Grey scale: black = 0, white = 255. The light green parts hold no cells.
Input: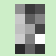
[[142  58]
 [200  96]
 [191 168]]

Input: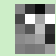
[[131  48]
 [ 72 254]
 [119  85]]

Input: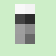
[[248 243]
 [ 67  44]
 [158 138]]

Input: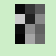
[[ 10  54]
 [203  33]
 [ 15 142]]

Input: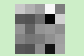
[[200 177]
 [ 87  82]
 [147 100]]

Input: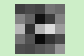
[[ 63  74]
 [131 100]
 [184  50]]

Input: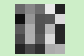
[[105 136]
 [ 16 150]
 [ 90 173]]

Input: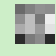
[[106 129]
 [143 190]
 [171 190]]
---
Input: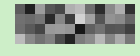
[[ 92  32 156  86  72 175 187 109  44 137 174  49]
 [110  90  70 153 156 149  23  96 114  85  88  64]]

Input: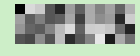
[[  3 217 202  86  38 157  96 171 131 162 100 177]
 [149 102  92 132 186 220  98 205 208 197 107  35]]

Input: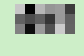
[[199   3 182 149 155  59]
 [130  14 154  81 203  99]]

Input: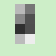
[[185 118]
 [ 48  78]]

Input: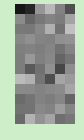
[[ 22  38 149 184 130  79]
 [121 120 136 176 114 192]
 [127 130 126 133 114 132]
 [125  90 113 145  71 141]
 [138 137 131 136 139 165]
 [114 115 136 131 156 132]]

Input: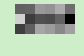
[[ 97 100 153 147 171 110]
 [ 63  95 165 156 136 160]]
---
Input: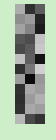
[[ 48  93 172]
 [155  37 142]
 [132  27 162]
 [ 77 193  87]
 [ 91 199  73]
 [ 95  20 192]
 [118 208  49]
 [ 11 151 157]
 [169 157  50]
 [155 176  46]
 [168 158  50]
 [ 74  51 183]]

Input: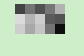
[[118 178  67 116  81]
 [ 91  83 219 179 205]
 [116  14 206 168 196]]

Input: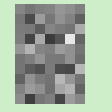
[[142 128 133 118 127 131 150]
 [130  96 119  76 156 119 146]
 [116 171 123 121  93 133 123]
 [231 100 126  68 170  59  84]
 [145 117 149 179 132 127 156]
 [145 109 116 126 148 121 120]
 [ 72 183 117  93  81 123  76]
 [149 116  98 146 122 115 183]
 [179 100 130 155 144 112 164]
 [155 135 140  63 118 127  70]]

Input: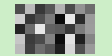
[[147 109  77 186  56  87 179  75]
 [ 43 154 207  55  80 123  11 232]
 [124 156  36 107 231  98  91  56]
 [ 32 133 198  59  75 131  13 225]
 [ 80 153 186  64 110  87  32 214]]

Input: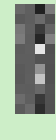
[[ 33 122 104  95]
 [107  81  89  94]
 [ 59 100 119  96]
 [ 38 129 124  94]
 [229  80  92  95]
 [ 83  82  94  94]
 [147  80  90  94]
 [196  80  89  95]
 [104  83  94  93]
 [ 57  82 108  95]
 [ 45  81  91 106]]

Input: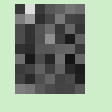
[[118 108  56 222  58  87  97]
 [ 68  63 126 157  47  70 121]
 [103  54  75  51  83 109  56]
 [ 27  96  76  50  81 144  62]
 [102  58  50  44  88  88  99]
 [ 19 101 110  25  76  38 112]
 [ 41  28  60  67  98  64  99]
 [ 73  32  66  42  78 101  66]
 [ 69  88 125 117  89  75  68]]

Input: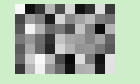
[[222  57 247  15  53 181  76 213  19  48]
 [127 114  71 158 128  27 213 137 164 188]
 [ 13 180  89 242 178 104 122  74 195 129]
 [161  99 121 150 109  50 194 164 158 133]
 [121  89  92 168 105  37 214 177 147 151]
 [ 18 226 104 206 248 186  74   9 220 121]
 [ 28 225  57 181 240 153 105  19 173 178]]

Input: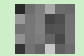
[[108 104  41 109 126 168]
 [ 78 113 153 118 127  68]
 [ 84 115 114 120 130  82]
 [ 72 115 144 118 125 100]
 [ 96 108  53 114 100 199]]

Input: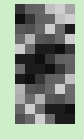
[[207 164  54  97 100 192]
 [192 207  16  54  97 100]
 [107  28  87  81 104 205]
 [104 205 107 179  87  81]
 [ 16  54 205 107  28  28]
 [ 97 100  28  28  16  54]
 [ 54  97 107  28  28  16]
 [100 192  28  16  54  97]
 [205 107 179  87  81 104]
 [ 81 104 171 107 179  87]
 [ 28  16 104 205 107  28]
 [ 28  28  81 104 205 107]]
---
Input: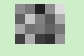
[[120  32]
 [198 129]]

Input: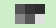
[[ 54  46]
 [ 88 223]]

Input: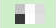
[[250 219]
 [255 224]]

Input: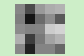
[[ 75 153]
 [ 21 107]]

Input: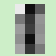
[[ 16  88]
 [ 53 148]]

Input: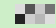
[[ 85 201]
 [206 183]]

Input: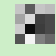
[[ 92 197]
 [218  64]]

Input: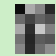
[[170 135]
 [ 68 100]]
